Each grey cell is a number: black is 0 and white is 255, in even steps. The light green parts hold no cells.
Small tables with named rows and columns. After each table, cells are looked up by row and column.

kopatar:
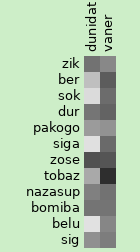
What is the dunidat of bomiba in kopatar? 116
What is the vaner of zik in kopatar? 136
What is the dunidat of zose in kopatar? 81
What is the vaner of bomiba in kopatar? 116
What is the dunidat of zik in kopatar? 114
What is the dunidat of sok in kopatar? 219
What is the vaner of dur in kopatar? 99
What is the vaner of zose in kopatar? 85
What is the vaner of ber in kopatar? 92
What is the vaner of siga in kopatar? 106
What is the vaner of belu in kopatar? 134

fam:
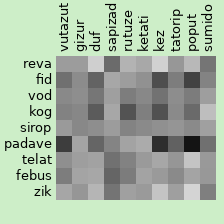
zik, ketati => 154
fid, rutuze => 157
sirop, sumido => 160
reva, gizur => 156
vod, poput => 124
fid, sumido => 131
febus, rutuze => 124
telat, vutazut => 143
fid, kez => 78
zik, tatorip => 159
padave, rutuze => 163
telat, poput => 196
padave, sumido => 112
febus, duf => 167
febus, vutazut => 125
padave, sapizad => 132
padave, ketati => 171

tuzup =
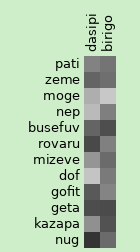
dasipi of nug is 52
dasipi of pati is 130
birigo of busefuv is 78
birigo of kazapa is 82
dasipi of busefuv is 100
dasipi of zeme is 100

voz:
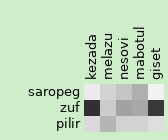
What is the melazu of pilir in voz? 181
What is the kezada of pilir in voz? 218
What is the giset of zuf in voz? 57
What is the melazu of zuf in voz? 203
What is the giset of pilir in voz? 222
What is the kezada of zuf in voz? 48
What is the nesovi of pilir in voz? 210
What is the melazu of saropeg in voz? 211
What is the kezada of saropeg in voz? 235
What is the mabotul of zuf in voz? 168
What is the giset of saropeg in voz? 242
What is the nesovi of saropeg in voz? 196
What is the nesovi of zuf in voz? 162

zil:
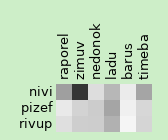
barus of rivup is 245
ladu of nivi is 183
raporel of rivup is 223
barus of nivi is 235
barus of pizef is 240
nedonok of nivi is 221
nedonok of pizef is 204
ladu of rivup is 177
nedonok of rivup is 205
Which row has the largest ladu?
nivi

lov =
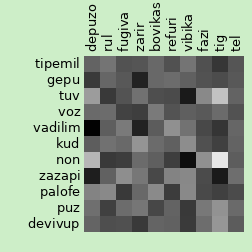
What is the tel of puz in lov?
106
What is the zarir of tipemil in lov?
85
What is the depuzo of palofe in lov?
131
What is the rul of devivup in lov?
78
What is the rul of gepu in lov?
102
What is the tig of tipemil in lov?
54
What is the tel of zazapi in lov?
110
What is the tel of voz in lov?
82
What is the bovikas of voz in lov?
122
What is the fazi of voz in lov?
89
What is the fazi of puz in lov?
120
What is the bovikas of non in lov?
95
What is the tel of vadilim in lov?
102
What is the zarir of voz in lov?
62
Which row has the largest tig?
non

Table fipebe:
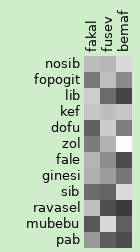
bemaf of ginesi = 118
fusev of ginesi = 156
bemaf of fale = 75
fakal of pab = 152
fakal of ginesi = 175
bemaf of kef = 198
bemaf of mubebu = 95
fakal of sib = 109
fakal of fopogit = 120
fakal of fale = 180
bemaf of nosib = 216
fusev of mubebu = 216
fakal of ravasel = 190
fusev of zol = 178
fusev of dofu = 204
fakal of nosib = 187
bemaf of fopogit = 138
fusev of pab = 93
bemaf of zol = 252
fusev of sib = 100
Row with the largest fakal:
lib

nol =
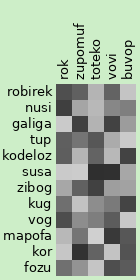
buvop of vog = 200
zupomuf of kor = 50
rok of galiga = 202
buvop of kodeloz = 67
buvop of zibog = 162
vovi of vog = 92
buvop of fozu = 91
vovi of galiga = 66

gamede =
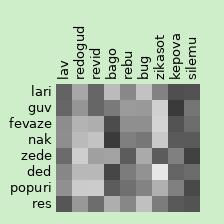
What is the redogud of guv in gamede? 149
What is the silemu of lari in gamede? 82
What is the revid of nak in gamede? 195
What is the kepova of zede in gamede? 128
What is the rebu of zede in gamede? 92
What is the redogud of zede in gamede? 206
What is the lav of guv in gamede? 102
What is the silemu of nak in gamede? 90
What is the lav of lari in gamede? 99
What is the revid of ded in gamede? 184
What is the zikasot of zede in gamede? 92
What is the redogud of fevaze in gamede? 179
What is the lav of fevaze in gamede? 141
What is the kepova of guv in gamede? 58
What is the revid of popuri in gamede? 204
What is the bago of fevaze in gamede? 76
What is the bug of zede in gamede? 170
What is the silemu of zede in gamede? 65
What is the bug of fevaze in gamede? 143

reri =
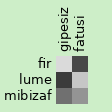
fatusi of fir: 72
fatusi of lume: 198
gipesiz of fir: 218
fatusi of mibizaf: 148
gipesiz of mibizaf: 112
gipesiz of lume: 59
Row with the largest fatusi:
lume

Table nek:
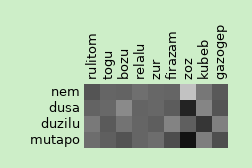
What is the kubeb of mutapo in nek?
126
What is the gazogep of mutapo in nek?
78
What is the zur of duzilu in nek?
94
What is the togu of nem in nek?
101
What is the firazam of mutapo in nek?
77
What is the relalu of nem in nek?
111
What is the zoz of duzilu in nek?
95
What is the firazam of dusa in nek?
92
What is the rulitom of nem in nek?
84
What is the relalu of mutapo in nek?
101
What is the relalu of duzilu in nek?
101
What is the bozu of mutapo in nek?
83
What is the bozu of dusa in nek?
138
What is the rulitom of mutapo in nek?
109
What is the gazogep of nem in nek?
89
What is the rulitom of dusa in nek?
99
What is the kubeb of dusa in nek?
133
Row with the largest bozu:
dusa

